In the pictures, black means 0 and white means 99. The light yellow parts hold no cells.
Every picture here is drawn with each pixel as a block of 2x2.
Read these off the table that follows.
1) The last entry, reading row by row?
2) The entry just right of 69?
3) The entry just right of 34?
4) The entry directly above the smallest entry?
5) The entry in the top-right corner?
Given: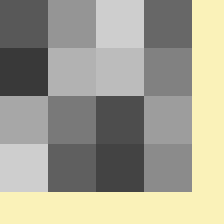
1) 54
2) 73
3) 58
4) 34
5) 40

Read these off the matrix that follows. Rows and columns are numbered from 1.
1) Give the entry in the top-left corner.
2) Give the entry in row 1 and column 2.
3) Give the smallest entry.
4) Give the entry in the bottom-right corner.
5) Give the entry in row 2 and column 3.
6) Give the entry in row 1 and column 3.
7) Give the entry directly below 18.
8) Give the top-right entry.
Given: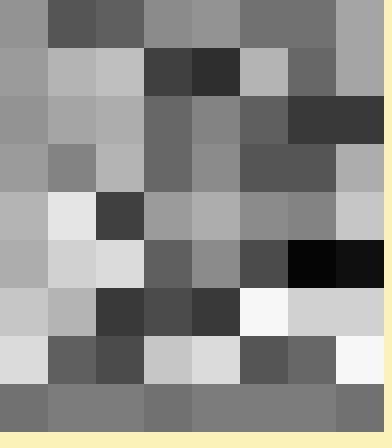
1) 57
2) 33
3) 2
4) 44
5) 74
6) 37
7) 51
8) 64

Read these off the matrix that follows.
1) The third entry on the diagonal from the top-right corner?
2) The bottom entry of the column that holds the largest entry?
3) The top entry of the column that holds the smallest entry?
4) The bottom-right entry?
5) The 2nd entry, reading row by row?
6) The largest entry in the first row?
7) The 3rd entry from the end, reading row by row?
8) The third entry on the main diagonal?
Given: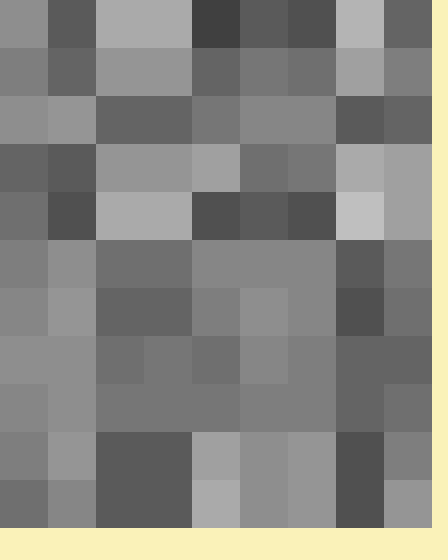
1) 52
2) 31
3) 25
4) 58
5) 35
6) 70
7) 58
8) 39

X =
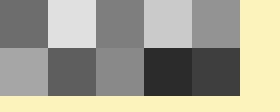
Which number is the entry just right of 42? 87
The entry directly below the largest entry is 36
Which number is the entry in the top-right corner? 57

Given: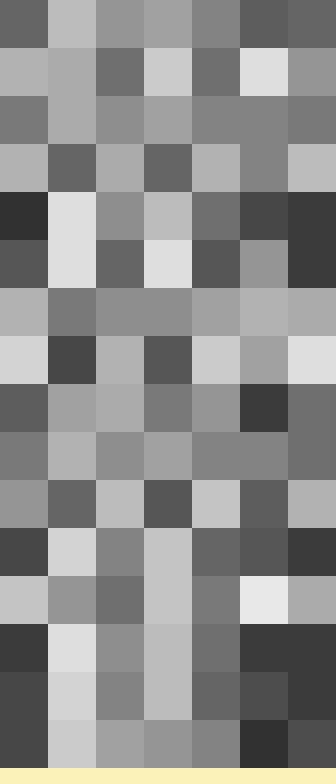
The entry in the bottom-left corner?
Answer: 27
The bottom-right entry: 30
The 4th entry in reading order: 62
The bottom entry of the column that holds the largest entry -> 19
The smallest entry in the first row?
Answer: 36
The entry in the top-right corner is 39
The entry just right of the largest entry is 66
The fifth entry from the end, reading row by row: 62
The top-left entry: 39
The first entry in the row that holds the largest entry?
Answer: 76
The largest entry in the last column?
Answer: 86
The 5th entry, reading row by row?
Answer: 51
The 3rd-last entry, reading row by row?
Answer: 51
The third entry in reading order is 58
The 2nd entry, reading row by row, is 73
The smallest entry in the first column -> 19
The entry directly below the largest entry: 23
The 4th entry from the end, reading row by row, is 58

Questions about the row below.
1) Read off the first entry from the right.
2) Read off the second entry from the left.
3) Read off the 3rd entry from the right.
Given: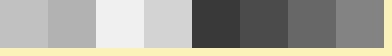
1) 51
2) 69
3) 29

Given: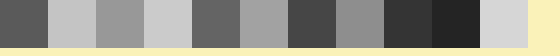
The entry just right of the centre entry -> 27
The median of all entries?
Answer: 55
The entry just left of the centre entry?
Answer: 39

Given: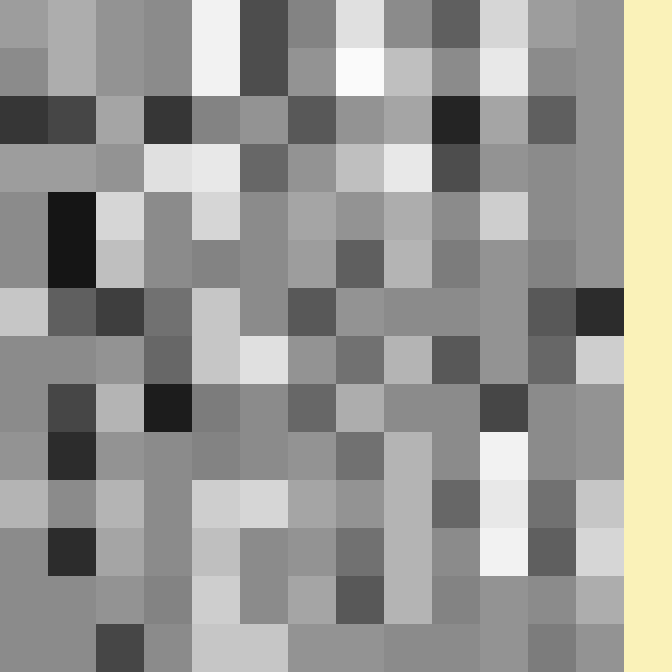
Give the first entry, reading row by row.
61
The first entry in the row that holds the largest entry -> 54
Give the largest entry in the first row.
94
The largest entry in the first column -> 77
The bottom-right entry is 57
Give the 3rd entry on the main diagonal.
64
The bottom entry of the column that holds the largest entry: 57
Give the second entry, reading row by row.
67
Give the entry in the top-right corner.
57
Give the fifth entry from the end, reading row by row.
54
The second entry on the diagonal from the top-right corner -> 54
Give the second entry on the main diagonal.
67
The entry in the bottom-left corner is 54
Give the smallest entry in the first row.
30
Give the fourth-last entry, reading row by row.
54
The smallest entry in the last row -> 27
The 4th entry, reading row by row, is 54
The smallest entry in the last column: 17
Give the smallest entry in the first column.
21
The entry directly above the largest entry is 87

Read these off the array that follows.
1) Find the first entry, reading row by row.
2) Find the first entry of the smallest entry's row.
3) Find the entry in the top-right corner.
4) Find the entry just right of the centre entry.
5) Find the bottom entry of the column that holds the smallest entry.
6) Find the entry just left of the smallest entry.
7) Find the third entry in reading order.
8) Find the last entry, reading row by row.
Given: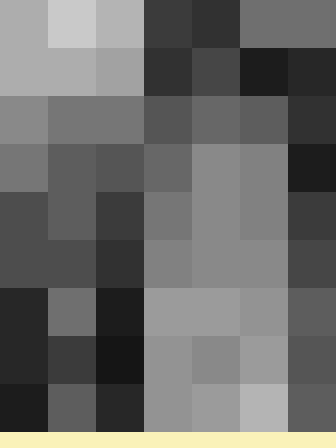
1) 67
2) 15
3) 43
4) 53
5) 15
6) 23
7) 70
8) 36

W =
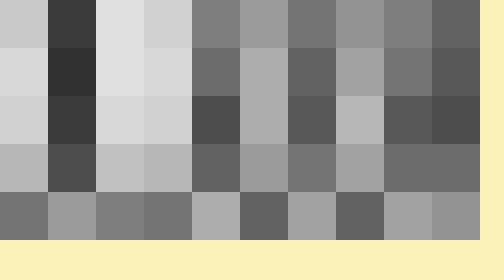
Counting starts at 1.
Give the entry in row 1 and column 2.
23
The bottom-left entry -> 45
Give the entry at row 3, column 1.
81
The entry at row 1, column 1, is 78
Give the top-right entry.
38
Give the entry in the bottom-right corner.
57
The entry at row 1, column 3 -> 87
